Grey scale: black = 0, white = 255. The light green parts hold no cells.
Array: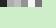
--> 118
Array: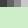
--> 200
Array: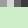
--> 59
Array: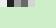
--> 213
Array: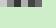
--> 108
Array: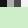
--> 244
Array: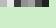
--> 33
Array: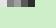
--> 46
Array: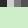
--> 83
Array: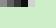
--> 210
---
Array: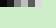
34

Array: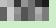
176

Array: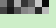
39

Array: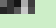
49

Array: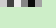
65

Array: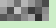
167

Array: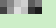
138

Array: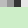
149
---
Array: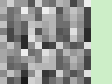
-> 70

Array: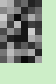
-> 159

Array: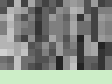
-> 111

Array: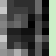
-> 16

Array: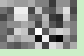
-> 170

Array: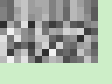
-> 129
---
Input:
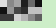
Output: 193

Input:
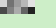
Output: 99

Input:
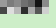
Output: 86

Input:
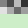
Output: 105

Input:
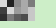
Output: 170

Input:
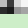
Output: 148

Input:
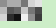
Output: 118

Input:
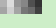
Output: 106

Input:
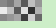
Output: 47

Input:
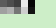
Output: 206
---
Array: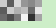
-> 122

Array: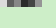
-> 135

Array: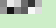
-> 122

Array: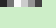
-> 250

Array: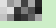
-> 40

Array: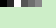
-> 254

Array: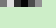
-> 47

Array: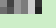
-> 152

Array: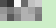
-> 134

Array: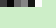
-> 104
